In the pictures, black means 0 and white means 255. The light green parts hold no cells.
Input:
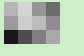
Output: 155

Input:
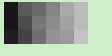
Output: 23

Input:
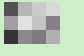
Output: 160

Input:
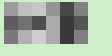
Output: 93

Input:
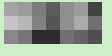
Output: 196

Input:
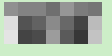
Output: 222
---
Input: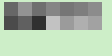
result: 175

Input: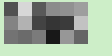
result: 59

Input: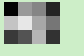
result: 167

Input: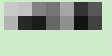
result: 19

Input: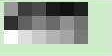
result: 144

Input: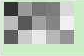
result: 132
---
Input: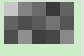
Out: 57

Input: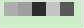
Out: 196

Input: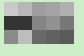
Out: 164

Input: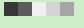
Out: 212

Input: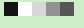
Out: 146

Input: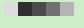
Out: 112

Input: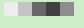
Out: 64

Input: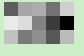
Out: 114
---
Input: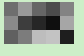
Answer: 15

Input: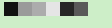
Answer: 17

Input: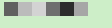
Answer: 44

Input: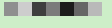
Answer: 28

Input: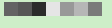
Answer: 43

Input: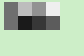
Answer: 26

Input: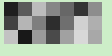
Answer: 24

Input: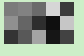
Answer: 15
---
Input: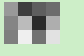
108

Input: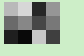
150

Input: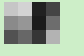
68

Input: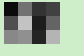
65

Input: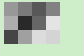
130

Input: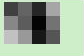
166

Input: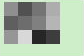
173

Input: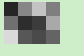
127
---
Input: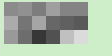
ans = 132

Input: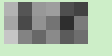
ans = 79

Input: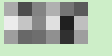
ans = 117

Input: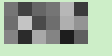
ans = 183

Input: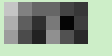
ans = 68

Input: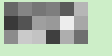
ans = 90
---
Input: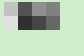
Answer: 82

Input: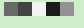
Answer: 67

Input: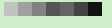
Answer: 160

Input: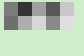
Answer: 52

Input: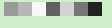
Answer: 183

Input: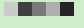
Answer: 63
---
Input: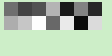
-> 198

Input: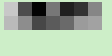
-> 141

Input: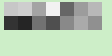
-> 37

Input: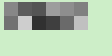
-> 206

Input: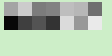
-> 63

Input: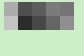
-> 43

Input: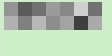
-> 128

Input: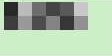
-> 153

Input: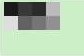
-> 98
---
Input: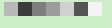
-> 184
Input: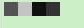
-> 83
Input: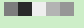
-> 125
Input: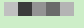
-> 192
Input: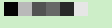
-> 3
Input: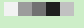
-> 242
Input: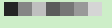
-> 36
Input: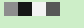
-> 141
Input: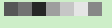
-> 86
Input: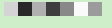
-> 212
